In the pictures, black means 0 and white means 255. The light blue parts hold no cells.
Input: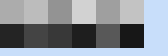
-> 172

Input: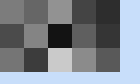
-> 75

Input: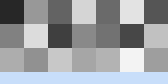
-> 129

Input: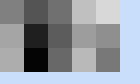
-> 165

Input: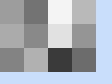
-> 171

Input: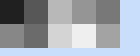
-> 32
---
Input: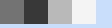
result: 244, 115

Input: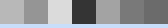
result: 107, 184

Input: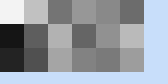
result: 108, 35

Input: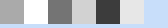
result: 231, 170

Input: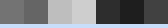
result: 65, 115

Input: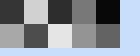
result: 8, 168

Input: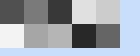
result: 204, 243

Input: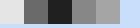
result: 165, 229
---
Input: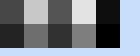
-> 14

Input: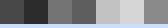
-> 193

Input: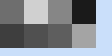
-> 62

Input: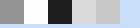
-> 199

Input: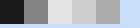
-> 171

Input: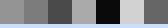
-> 10

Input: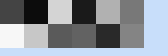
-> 177

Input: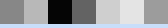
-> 207
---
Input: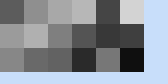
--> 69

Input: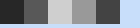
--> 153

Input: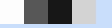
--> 23

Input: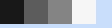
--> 132

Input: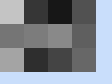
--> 23

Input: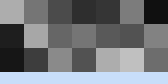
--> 124
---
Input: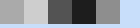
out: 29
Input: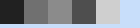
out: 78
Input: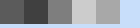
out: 204
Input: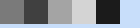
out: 212
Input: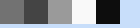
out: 249
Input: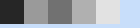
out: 176
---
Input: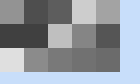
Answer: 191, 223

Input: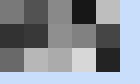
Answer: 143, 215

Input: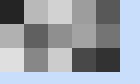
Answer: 143, 223

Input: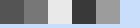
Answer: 233, 233

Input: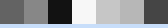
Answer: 247, 247

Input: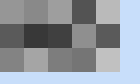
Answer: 64, 193

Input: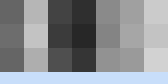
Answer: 39, 210

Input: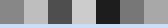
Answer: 204, 204

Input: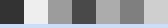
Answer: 73, 238

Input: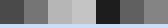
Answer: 196, 196
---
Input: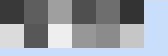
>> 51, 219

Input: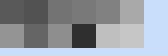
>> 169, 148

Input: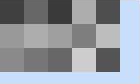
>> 78, 138

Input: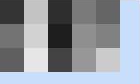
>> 101, 95

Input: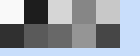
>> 200, 48

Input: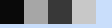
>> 200, 9
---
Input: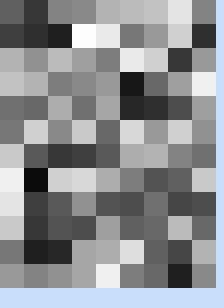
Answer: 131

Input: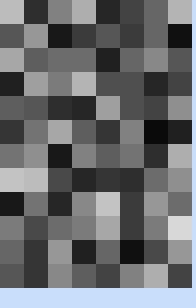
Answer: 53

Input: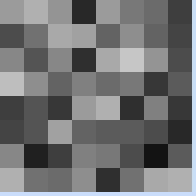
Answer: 113

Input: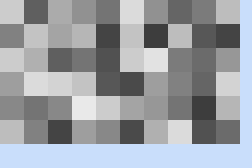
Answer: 129

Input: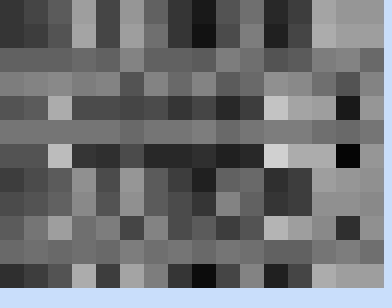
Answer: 61
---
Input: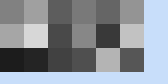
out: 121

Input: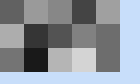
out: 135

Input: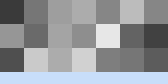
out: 134

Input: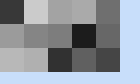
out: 163

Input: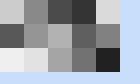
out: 75

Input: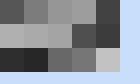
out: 150
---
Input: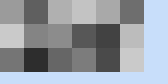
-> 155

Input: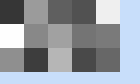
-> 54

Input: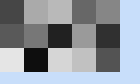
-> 70

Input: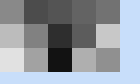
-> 137

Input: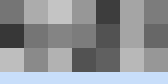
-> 117

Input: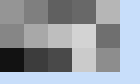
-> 149

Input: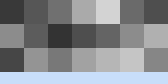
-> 57

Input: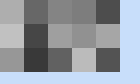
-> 174

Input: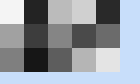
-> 244
